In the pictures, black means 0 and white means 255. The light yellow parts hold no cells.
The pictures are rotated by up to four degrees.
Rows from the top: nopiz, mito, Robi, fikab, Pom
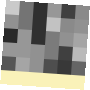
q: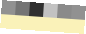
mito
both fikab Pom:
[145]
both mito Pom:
[145]
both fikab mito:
[145]
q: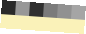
Robi

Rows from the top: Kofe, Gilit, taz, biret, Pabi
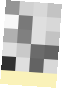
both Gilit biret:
[223]
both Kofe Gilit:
[216]
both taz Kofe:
[195]
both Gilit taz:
[223]
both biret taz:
[223]
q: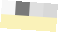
Gilit
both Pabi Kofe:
[216]

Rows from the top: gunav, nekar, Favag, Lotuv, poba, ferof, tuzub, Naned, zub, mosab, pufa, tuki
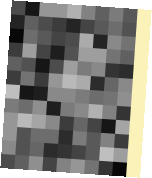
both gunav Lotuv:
[96]
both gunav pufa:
[89]
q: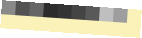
pufa
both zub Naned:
[137]
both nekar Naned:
[109]
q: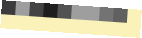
Lotuv

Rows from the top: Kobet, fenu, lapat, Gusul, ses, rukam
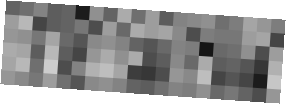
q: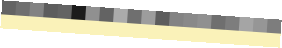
Kobet
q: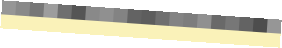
rukam
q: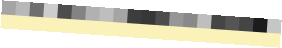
ses
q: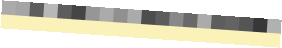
Gusul

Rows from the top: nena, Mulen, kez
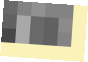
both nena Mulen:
[105]
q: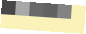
kez
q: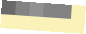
nena
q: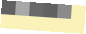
Mulen

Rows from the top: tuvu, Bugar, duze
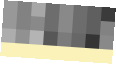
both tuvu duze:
[137]
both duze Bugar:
[137]
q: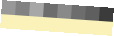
tuvu
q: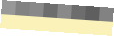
Bugar

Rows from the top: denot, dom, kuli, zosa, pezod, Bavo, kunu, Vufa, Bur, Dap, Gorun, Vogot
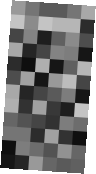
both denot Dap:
[117]
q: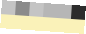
dom

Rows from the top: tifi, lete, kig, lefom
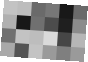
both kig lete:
[112]
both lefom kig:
[195]
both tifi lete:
[24]
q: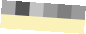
lefom
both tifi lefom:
[195]
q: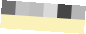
kig

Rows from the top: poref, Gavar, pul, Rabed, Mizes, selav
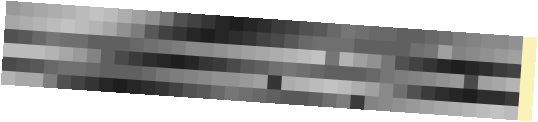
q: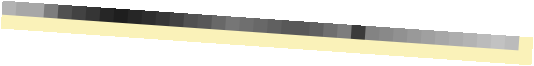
selav
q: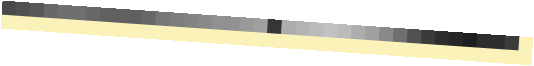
Mizes
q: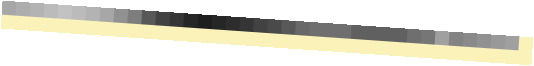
Gavar
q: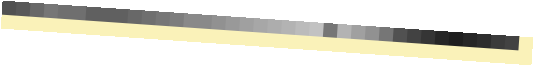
pul

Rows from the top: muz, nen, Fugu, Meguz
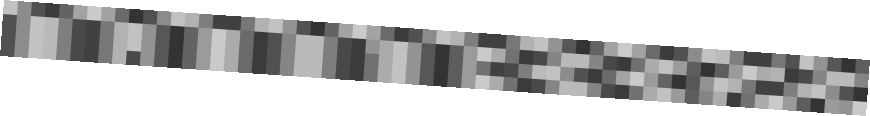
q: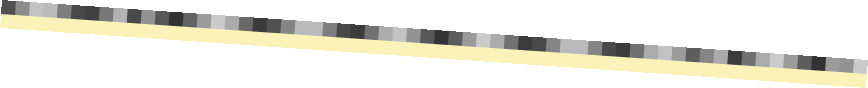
Meguz
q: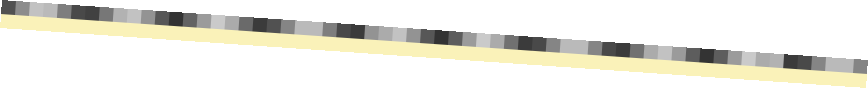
nen
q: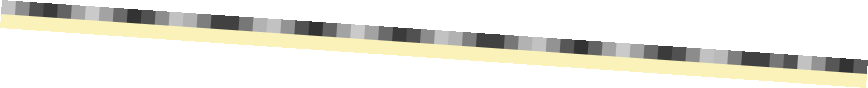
muz

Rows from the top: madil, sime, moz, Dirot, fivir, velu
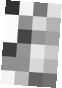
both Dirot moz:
[149]
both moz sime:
[251]

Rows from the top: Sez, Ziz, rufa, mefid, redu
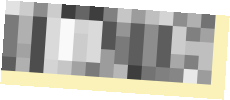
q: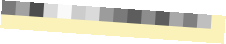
mefid
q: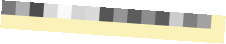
Ziz
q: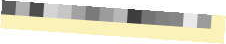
redu

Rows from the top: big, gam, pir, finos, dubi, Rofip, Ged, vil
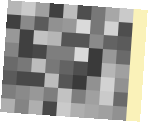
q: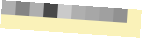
vil
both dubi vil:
[160]

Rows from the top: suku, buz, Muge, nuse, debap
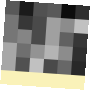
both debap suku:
[81]
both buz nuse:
[140]

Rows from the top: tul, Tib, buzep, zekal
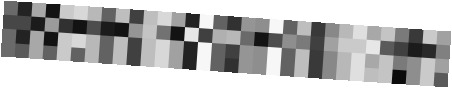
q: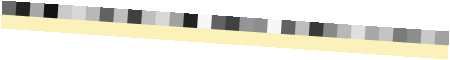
buzep
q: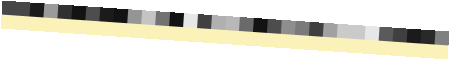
Tib
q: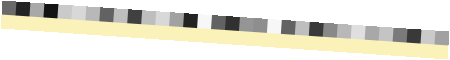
tul
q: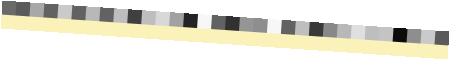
zekal

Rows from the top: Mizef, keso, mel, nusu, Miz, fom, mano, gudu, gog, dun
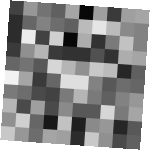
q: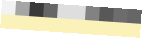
fom
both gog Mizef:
[151]

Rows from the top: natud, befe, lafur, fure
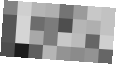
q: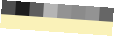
fure
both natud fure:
[181]
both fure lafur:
[102]
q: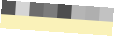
befe
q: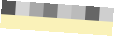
lafur
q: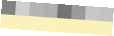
natud

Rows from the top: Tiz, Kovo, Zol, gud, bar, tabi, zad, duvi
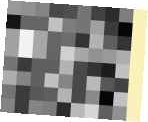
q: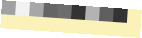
Zol
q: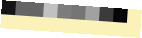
Kovo
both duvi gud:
[145]
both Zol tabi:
[95]
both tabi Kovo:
[193]

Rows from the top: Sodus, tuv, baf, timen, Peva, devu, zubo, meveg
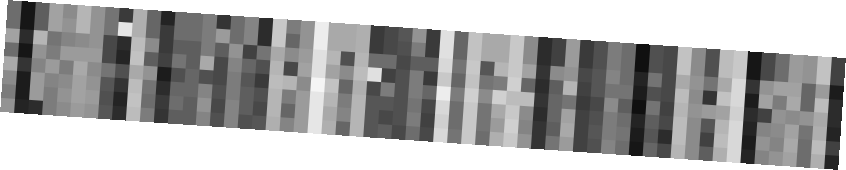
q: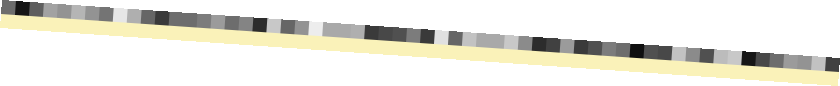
tuv
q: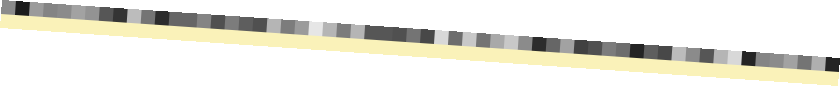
devu
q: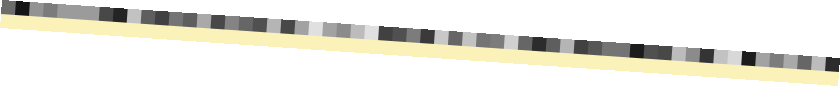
timen
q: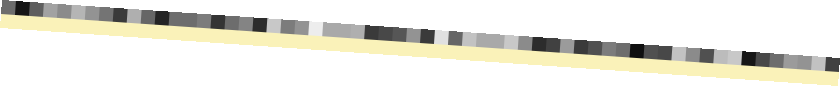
Sodus

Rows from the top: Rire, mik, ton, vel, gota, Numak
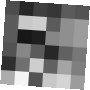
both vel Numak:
[83]
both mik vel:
[91]
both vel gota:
[97]
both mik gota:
[206]

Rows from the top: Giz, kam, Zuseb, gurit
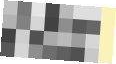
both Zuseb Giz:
[186]
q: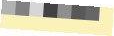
kam
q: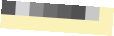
gurit

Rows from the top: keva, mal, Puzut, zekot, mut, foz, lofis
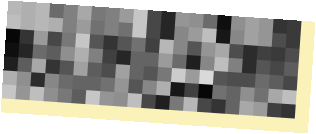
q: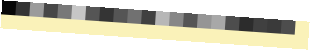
Puzut
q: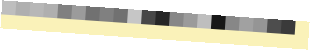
mal
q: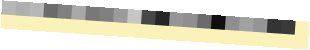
keva
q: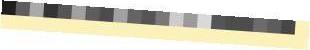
mut
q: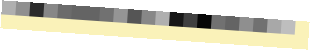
foz

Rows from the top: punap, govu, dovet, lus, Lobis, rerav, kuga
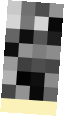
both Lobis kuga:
[70]
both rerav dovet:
[15]
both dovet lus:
[15]
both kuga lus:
[147]
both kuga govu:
[9]

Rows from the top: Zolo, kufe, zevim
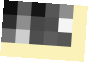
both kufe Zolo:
[142]
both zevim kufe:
[78]
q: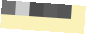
zevim

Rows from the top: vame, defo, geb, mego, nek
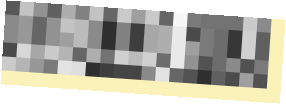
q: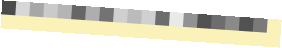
mego
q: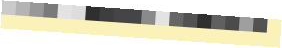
nek

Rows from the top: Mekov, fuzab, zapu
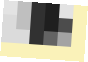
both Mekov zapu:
[49]
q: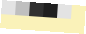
Mekov

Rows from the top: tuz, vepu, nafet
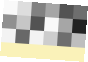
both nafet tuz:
[110]
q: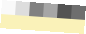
tuz
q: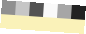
vepu
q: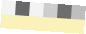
nafet

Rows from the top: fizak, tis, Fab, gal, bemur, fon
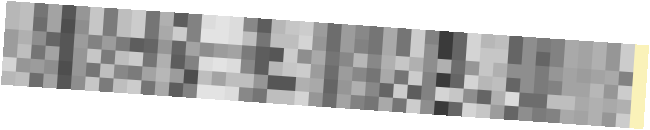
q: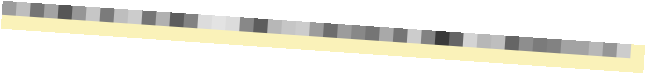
gal
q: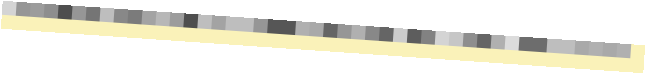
bemur
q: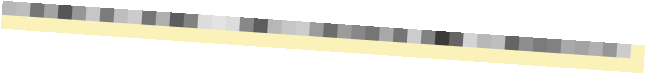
fizak

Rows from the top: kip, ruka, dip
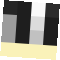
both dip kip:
[30]
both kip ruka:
[30]

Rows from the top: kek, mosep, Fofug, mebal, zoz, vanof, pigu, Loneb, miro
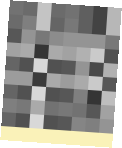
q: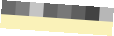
mosep
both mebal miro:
[81]
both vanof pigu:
[87]

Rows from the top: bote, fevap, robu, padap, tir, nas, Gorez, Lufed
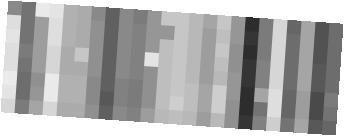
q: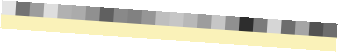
robu
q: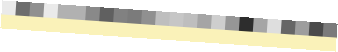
nas
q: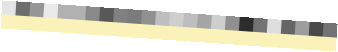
Gorez
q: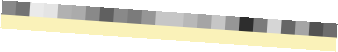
bote
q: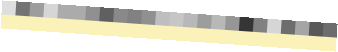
tir

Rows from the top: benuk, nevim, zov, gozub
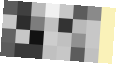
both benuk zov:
[199]
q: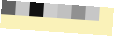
zov
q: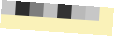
nevim
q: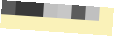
gozub
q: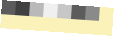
benuk

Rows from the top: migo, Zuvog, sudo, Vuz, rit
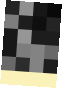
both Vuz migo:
[23]
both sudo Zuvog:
[29]
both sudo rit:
[29]
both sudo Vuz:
[23]
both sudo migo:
[23]
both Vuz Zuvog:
[125]

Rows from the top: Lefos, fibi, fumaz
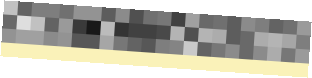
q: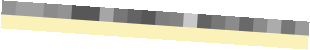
fumaz
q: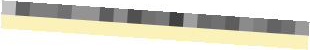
Lefos
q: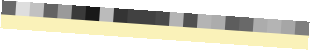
fibi

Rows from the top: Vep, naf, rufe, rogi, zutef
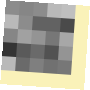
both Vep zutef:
[185]
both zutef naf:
[185]
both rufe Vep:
[134]
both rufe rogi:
[148]
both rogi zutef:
[106]

